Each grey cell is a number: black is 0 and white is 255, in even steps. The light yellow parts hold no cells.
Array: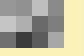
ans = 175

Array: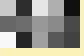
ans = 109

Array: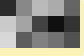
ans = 164

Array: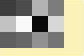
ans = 249

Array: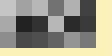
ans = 34

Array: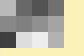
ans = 128

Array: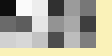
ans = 93

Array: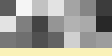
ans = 127

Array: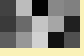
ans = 106
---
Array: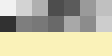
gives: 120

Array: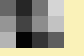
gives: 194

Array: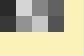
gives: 97

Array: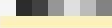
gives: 65

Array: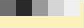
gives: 110

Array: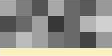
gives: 160

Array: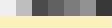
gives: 75

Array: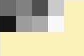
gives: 202
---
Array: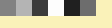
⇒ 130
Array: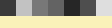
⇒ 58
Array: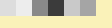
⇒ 221
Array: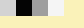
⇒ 211
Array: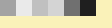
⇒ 163
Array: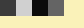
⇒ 59
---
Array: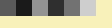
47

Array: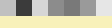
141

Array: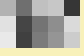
198

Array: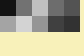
108

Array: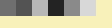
35

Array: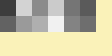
203
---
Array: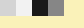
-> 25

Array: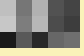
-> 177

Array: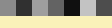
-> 158

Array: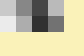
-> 70

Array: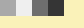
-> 110

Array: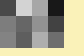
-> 167
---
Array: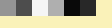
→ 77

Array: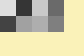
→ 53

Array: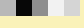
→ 7

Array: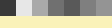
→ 231

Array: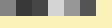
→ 56

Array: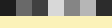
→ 105

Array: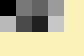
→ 120

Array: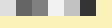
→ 101

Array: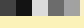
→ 19

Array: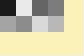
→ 234
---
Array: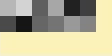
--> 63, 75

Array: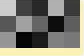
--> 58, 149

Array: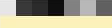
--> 97, 230

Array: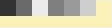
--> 207, 51

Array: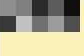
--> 15, 57

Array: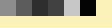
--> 4, 141

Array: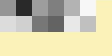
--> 247, 220
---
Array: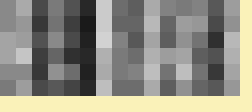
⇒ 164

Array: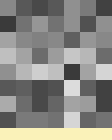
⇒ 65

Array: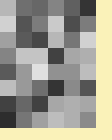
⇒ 167

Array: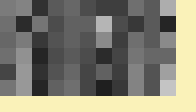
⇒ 160

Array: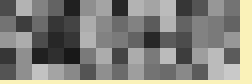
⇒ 91
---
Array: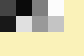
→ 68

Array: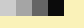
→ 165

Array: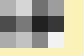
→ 76

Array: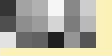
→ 79

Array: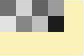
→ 113

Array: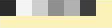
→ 143

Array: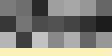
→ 48
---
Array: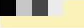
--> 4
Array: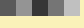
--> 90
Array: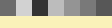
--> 108
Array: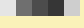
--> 229
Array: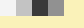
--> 244
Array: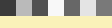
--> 59
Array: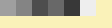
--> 159
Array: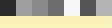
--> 42
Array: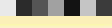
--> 233
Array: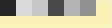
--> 37
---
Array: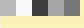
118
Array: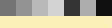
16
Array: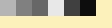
12
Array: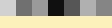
133
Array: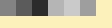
158
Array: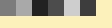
61
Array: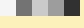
48
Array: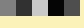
78
